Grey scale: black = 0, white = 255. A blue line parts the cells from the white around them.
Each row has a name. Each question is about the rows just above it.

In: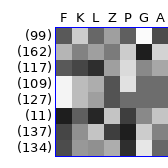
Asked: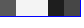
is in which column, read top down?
F
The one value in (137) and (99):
[204]
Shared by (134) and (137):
[144]
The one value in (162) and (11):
[30]
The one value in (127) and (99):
[159]
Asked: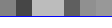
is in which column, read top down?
K
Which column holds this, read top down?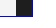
F

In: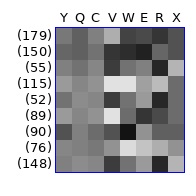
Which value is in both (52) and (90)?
[108]
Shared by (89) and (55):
[134]

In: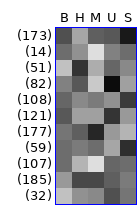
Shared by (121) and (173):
[88]
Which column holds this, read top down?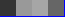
U
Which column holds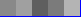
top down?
H
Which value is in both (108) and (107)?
[102]
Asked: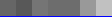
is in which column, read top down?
B

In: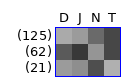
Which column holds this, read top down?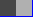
T
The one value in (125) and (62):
[71]
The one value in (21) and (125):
[155]
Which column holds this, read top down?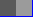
D

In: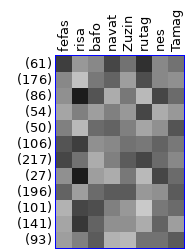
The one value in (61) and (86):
[70]
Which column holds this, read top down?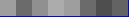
bafo
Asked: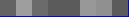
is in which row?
(196)
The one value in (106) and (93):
[114]
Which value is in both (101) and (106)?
[120]
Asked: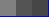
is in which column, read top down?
fefas

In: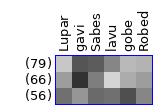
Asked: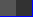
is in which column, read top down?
gavi

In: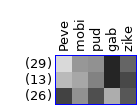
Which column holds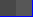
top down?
zike
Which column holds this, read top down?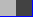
Peve
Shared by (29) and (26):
[145]
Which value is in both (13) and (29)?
[37]

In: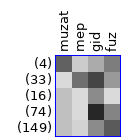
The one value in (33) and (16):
[218]
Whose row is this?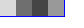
(33)

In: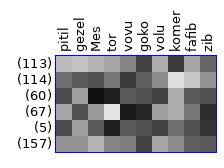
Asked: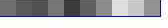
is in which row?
(114)
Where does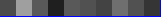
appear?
(5)
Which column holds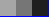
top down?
tor
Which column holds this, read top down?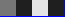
tor
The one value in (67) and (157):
[166]
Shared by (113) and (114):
[59]

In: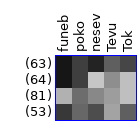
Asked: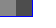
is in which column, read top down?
nesev
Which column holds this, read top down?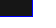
funeb
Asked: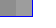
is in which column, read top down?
Tevu
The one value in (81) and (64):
[191]
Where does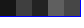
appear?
(63)
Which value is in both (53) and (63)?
[95]

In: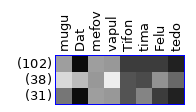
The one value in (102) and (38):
[152]
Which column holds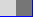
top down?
mugu
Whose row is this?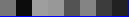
(31)
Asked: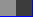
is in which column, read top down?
Felu

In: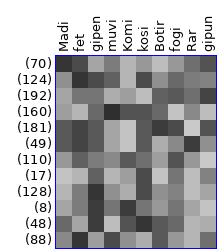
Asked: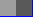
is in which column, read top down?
Madi
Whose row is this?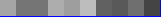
(192)
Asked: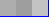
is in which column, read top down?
Botir

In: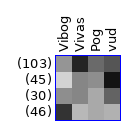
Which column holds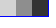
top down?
Vibog
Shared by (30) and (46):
[169]
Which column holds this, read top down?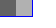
vud
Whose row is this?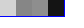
(45)
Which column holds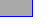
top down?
Pog
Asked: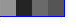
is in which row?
(103)

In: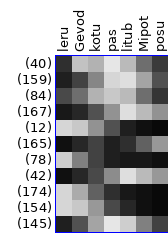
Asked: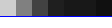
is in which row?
(78)
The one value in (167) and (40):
[186]
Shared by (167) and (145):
[81]
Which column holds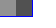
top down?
pas
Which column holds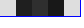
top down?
litub

